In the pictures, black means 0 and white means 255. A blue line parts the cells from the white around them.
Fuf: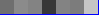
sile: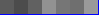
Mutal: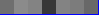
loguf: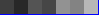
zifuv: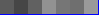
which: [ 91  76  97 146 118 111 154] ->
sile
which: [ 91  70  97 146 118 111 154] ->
zifuv
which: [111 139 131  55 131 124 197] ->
Fuf
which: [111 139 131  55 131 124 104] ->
Mutal

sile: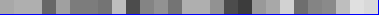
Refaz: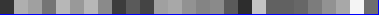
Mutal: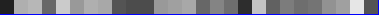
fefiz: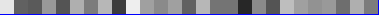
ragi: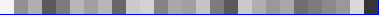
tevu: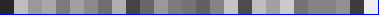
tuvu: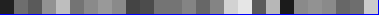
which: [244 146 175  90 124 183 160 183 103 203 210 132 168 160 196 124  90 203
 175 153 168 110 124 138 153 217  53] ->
ragi
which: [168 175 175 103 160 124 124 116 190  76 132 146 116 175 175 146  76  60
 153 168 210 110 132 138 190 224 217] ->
sile
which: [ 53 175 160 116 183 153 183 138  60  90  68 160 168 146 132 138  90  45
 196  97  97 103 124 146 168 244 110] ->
Refaz
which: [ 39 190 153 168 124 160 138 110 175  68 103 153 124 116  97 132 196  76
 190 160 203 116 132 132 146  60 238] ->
tevu
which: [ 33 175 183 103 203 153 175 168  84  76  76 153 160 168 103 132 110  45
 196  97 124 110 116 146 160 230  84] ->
Mutal

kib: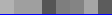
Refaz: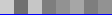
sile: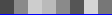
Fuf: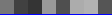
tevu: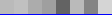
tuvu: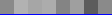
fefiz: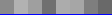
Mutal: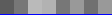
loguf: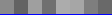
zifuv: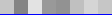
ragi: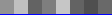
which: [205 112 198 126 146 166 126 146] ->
Refaz
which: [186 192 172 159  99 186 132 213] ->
tevu
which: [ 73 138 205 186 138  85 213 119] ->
sile

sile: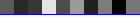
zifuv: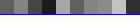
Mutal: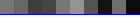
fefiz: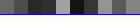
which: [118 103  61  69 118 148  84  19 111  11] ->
Mutal
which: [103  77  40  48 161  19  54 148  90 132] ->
fefiz

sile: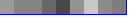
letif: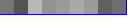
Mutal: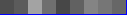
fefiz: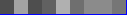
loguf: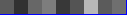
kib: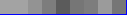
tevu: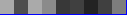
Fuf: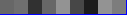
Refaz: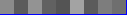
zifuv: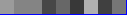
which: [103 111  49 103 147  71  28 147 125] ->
Fuf
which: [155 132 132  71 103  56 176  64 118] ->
zifuv

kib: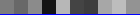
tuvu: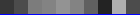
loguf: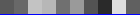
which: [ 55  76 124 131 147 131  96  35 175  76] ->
tuvu
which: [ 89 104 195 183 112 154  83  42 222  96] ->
loguf

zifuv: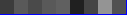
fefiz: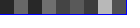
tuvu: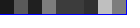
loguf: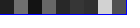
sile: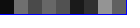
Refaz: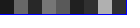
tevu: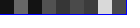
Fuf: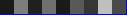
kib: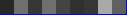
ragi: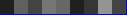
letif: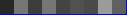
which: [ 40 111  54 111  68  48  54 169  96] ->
kib
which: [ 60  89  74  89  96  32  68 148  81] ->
zifuv

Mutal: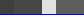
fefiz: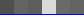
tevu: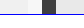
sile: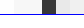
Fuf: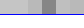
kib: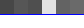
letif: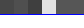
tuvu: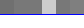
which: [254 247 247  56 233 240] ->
sile
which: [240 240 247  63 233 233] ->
tevu

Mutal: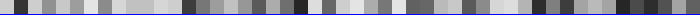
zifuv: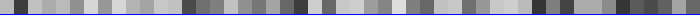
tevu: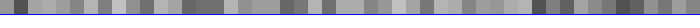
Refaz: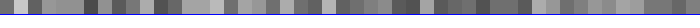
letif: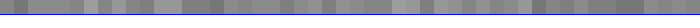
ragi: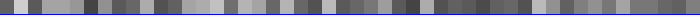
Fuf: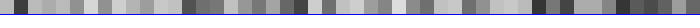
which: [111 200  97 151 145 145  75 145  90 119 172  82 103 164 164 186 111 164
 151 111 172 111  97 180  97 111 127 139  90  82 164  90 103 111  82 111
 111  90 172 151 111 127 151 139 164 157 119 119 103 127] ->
Refaz
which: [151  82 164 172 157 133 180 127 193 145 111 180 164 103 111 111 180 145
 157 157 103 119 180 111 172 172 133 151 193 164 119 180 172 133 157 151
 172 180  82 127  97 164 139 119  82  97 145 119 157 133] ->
tevu
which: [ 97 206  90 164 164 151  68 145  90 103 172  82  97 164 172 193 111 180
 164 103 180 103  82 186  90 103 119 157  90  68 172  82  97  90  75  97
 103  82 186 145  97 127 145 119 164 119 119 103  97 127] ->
ragi
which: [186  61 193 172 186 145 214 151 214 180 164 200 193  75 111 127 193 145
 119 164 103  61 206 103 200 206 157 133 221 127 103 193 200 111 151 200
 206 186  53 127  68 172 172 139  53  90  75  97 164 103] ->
zifuv
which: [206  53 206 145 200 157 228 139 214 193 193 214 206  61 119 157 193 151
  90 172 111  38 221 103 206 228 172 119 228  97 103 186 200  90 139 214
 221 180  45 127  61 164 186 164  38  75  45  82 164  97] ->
Mutal

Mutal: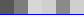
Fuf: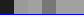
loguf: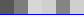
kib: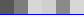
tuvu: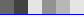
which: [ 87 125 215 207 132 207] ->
loguf
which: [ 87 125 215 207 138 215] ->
kib
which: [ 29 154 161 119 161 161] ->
Fuf

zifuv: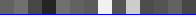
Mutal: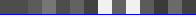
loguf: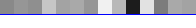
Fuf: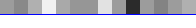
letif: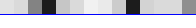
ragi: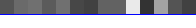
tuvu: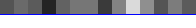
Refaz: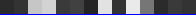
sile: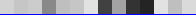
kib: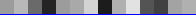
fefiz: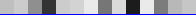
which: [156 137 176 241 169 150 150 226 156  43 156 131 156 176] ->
Fuf
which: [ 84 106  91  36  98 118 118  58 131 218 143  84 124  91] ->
tuvu
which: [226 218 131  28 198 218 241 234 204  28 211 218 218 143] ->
letif
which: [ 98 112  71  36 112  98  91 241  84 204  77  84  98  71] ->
zifuv

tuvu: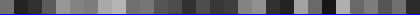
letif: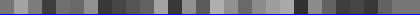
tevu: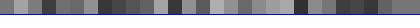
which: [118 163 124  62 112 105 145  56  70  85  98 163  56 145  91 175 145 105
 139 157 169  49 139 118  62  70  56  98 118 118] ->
tevu
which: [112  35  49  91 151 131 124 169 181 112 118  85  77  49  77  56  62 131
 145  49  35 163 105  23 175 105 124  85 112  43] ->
tuvu
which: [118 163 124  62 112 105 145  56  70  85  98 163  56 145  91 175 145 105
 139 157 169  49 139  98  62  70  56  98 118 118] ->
letif

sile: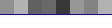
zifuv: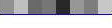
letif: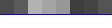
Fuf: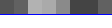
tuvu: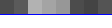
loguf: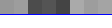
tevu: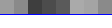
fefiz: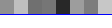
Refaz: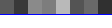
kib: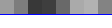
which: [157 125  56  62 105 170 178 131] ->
kib
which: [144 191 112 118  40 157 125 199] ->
fefiz

